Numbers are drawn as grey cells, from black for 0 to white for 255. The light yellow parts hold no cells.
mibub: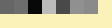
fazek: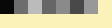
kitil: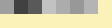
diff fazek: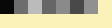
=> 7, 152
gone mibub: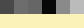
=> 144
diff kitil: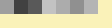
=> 6, 152
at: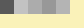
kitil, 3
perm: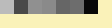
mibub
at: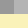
kitil, 6
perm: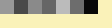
fazek

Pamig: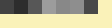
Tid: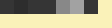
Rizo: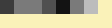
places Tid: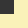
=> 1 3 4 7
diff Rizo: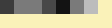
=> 4, 80
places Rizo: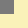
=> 2 3 6

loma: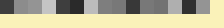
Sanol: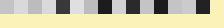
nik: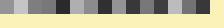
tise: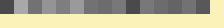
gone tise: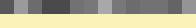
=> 126
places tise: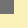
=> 3 7 14
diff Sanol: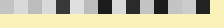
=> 9, 209
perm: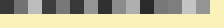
nik
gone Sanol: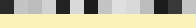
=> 203
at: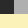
nik, 5

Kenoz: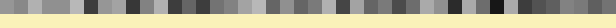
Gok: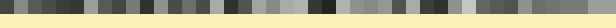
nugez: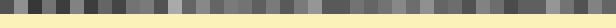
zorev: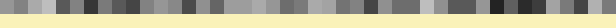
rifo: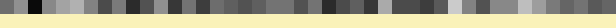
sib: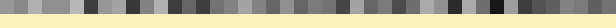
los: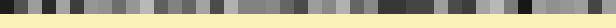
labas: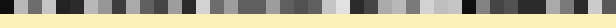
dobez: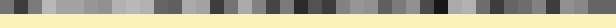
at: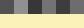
rifo, 11
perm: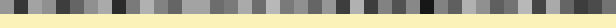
Kenoz
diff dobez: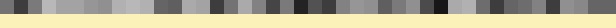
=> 22, 43
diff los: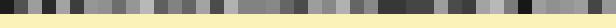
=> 44, 157
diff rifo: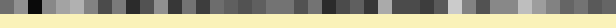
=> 40, 122
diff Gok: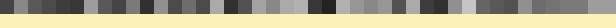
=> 26, 144

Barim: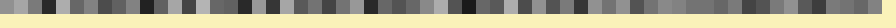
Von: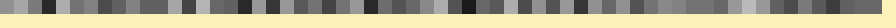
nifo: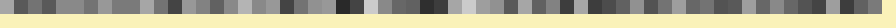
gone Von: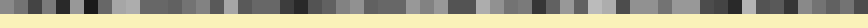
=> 109
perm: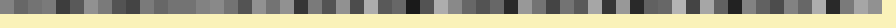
Barim
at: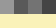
Von, 21
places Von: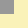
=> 19 21 26 41 53 55
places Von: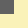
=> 9 11 12 17 56 61

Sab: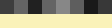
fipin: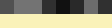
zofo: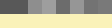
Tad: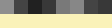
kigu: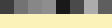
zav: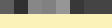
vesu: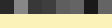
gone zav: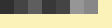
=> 129
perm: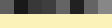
Sab
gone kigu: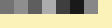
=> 74

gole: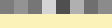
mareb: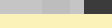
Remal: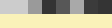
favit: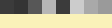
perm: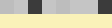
mareb
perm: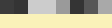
Remal
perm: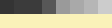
favit
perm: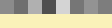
gole
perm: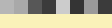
favit
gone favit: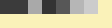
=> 154
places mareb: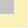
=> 1 2 3 6

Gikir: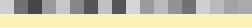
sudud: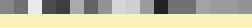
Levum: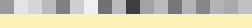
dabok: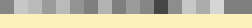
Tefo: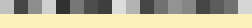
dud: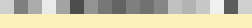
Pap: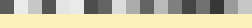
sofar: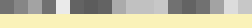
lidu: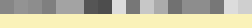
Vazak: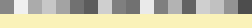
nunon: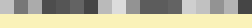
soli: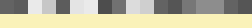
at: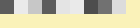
soli, 2
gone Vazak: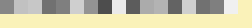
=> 163
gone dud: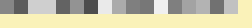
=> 199
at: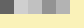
nunon, 13
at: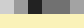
sudud, 10
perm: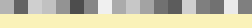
Vazak

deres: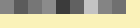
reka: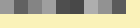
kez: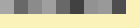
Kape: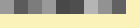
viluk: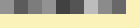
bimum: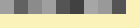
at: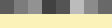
viluk, 2
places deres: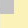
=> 7

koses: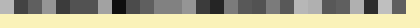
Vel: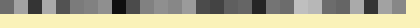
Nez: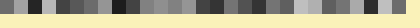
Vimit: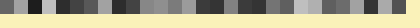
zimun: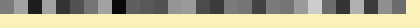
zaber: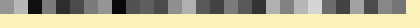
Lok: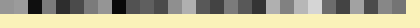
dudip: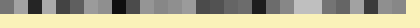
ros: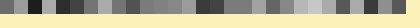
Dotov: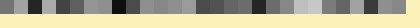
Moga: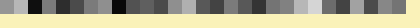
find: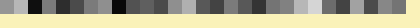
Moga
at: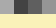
Dotov, 4
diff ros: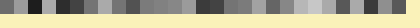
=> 17, 123
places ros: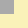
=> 4 8 24 26

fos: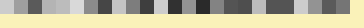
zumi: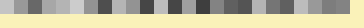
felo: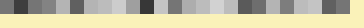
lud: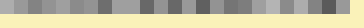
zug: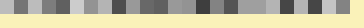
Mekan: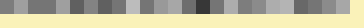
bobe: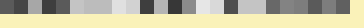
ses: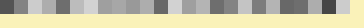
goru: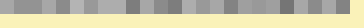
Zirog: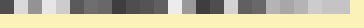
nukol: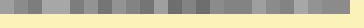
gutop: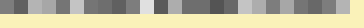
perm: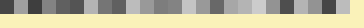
zumi
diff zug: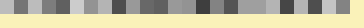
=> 23, 70
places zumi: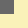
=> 3
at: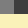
fos, 10
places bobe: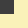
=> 4 11

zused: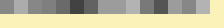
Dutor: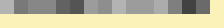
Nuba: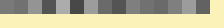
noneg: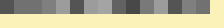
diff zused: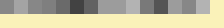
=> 2, 172
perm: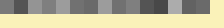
Nuba
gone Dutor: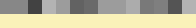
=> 142
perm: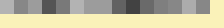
zused
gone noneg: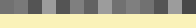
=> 164
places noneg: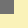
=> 2 3 15
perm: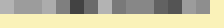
Dutor

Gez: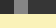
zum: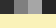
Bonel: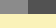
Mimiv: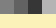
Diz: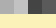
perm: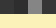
Gez
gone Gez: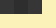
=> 133
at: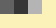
Mimiv, 2
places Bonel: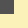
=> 3 4
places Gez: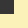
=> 3 4
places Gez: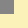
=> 2

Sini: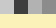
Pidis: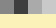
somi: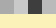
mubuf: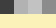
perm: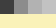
mubuf
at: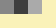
Pidis, 1
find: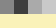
Pidis
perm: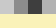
Sini

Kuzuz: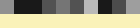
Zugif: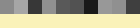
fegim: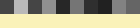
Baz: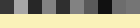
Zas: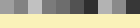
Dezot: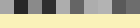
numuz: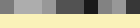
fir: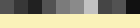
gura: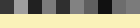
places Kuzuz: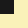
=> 2 3 8
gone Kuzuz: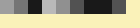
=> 76
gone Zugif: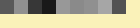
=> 63
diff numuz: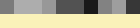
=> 9, 152
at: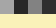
Baz, 2
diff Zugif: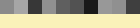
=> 5, 89
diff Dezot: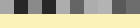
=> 4, 47

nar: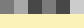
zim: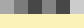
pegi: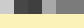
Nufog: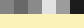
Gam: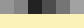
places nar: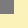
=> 1 4
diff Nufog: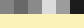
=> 4, 226
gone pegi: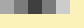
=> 71
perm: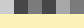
nar
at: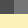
Gam, 4
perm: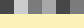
nar

